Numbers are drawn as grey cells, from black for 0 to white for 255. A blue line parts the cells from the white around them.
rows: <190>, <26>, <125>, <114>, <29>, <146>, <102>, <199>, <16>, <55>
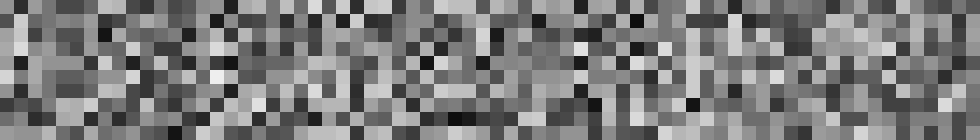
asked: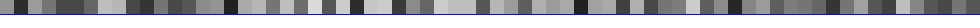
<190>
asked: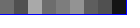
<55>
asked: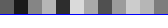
<29>
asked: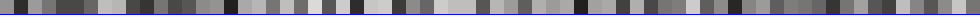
<102>

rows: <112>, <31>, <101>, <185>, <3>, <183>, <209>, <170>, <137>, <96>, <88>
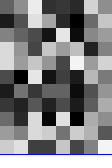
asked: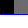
<31>
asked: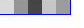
<185>
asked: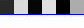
<137>
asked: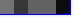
<209>
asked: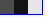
<101>
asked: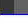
<209>
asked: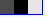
<183>

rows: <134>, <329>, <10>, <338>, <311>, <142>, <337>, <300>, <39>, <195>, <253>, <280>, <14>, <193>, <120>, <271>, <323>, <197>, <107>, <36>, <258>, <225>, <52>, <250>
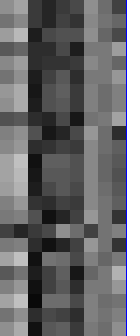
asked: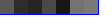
<39>
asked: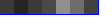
<134>
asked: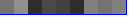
<52>
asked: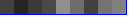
<323>
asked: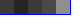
<134>
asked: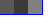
<300>
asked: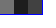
<36>

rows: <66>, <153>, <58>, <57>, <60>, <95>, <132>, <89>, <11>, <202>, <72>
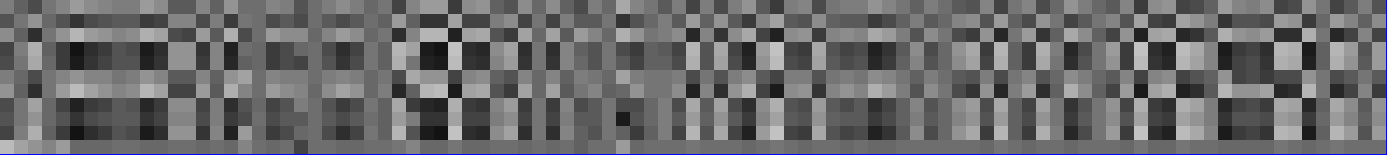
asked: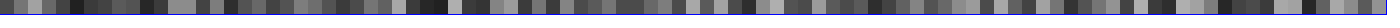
<89>
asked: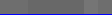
<72>
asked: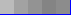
<132>

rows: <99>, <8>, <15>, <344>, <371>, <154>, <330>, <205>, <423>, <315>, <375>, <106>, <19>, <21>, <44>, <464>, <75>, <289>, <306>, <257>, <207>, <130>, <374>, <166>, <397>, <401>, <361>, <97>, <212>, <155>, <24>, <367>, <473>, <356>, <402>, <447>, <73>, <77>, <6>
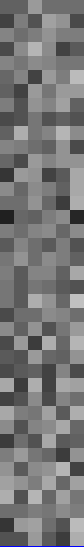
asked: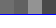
<375>
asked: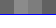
<21>
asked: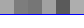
<155>
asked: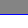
<257>

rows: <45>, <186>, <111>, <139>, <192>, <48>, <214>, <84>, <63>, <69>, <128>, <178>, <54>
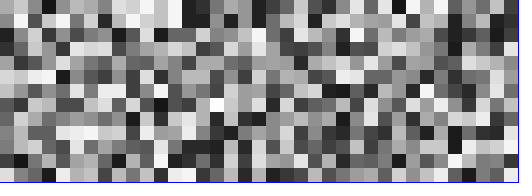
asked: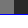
<128>
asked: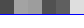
<192>
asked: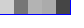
<48>
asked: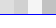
<45>
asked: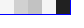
<186>

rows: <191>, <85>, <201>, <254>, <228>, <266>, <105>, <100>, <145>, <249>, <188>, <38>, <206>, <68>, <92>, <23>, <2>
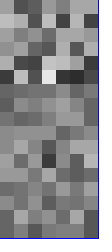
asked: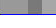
<206>
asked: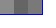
<105>
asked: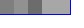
<201>
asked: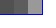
<191>
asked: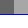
<23>

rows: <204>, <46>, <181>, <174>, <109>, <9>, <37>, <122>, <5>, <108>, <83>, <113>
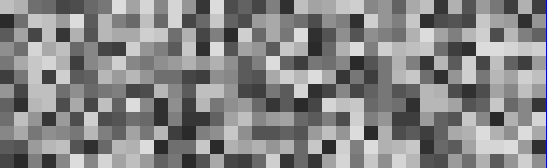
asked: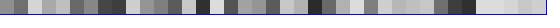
<174>
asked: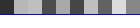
<122>
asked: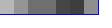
<9>
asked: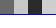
<83>
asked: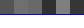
<5>
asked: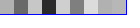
<83>

